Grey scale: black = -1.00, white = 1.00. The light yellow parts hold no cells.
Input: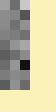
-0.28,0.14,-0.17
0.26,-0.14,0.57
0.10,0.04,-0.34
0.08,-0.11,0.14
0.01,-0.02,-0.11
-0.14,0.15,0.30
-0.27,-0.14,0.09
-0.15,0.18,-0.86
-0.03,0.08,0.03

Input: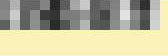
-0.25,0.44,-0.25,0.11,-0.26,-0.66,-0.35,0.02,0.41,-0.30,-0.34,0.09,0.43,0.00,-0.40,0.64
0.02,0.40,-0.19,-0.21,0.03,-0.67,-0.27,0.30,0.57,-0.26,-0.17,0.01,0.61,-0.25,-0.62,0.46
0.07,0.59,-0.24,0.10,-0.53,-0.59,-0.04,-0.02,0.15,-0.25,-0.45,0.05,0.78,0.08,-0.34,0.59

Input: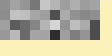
0.19,0.44,-0.18,0.29,0.28,-0.65,0.25,-0.01,0.16,-0.40
0.12,0.27,0.17,-0.07,0.55,0.41,0.24,0.37,0.23,0.28
0.10,0.52,0.49,0.30,0.24,-0.38,0.34,0.14,0.07,0.12
0.25,-0.28,-0.15,0.04,0.41,0.66,0.15,0.49,0.34,-0.39

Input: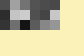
-0.59,-0.13,-0.84,-0.29,0.06,0.18
-0.39,0.26,-0.10,-0.35,-0.40,-0.43
-0.65,0.54,0.60,-0.37,-0.46,0.56

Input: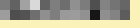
0.23,-0.39,-0.35,-0.13,0.12,-0.01,0.21,0.22,0.14,-0.83,0.12,0.03,-0.28
-0.03,-0.23,0.27,0.70,-0.23,-0.01,-0.14,0.13,-0.03,-0.38,0.03,-0.09,-0.20

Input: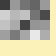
0.25,-0.04,0.31,0.82,0.36
-0.53,0.20,-0.10,-0.21,0.21
0.63,0.44,0.52,-0.09,-0.42
0.52,0.34,-0.47,0.17,0.19
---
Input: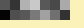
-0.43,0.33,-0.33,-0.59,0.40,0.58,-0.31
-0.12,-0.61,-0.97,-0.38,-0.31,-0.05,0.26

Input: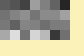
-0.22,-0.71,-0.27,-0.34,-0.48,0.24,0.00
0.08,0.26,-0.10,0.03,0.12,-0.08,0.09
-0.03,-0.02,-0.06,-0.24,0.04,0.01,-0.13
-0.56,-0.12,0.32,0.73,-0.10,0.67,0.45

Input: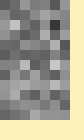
-0.31,0.17,-0.27,-0.16,0.18,-0.03,0.00
0.14,0.05,0.04,-0.21,-0.15,0.08,0.29
-0.57,0.03,0.19,0.51,-0.05,-0.23,0.11
-0.20,0.23,0.13,-0.07,-0.28,-0.15,0.36
0.38,-0.32,-0.18,-0.19,0.12,0.05,-0.04
0.02,-0.20,-0.27,-0.13,-0.22,-0.19,-0.23
0.56,0.20,0.02,0.03,0.44,-0.26,-0.13
-0.25,0.12,-0.23,0.17,-0.07,0.25,-0.09
0.44,0.22,0.18,0.29,0.35,0.23,0.18
-0.23,-0.06,0.15,0.34,-0.09,-0.24,0.11
0.11,-0.21,-0.08,0.05,0.12,0.10,-0.05
0.15,0.14,-0.21,-0.12,-0.03,0.32,0.15

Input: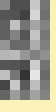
0.57,-0.09,0.07,-0.38,-0.38
0.68,-0.13,-0.33,-0.36,-0.49
0.29,0.02,-0.25,0.51,-0.10
0.53,-0.07,-0.25,0.02,-0.33
0.36,0.00,0.16,-0.18,-0.17
0.01,0.13,0.42,0.46,0.18
0.60,-0.10,-0.33,-0.35,-0.40
0.80,-0.17,0.50,-0.08,-0.60
0.49,-0.05,-0.46,0.56,-0.29
0.27,0.03,-0.21,0.22,-0.07

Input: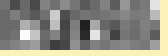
-0.05,0.78,-0.10,-0.40,-0.18,-0.43,0.02,-0.12,0.09,-0.09,-0.30,-0.17,0.02,-0.27,0.18,-0.13
-0.02,0.45,-0.18,-0.01,-0.16,-0.30,-0.12,0.59,-0.39,-0.18,-0.09,-0.12,-0.08,-0.04,0.06,-0.04
0.00,-0.07,-0.17,-0.17,0.38,0.17,-0.30,0.49,-0.46,-0.02,-0.75,0.32,-0.20,-0.30,-0.05,-0.14
-0.03,-0.27,-0.18,-0.11,0.96,0.53,-0.16,0.03,-0.41,0.03,-0.68,0.79,-0.02,-0.48,-0.08,-0.15
-0.06,0.24,-0.07,0.01,0.13,0.23,-0.20,-0.51,-0.44,0.13,-0.23,0.01,-0.08,0.02,0.07,-0.02

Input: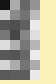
-0.20,0.15,-0.85,0.35
-0.10,0.47,0.62,0.08
-0.25,0.84,-0.33,-0.37
0.05,0.74,-0.07,-0.44
-0.06,0.42,0.73,0.38
-0.19,0.84,-0.31,-0.33
-0.08,0.34,0.66,0.35
-0.27,0.83,-0.30,-0.28

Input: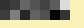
-0.28,0.72,-0.61,-0.52,-0.20,-0.35,-0.48
-0.96,-0.59,-0.52,-0.01,-0.70,-0.23,-0.37
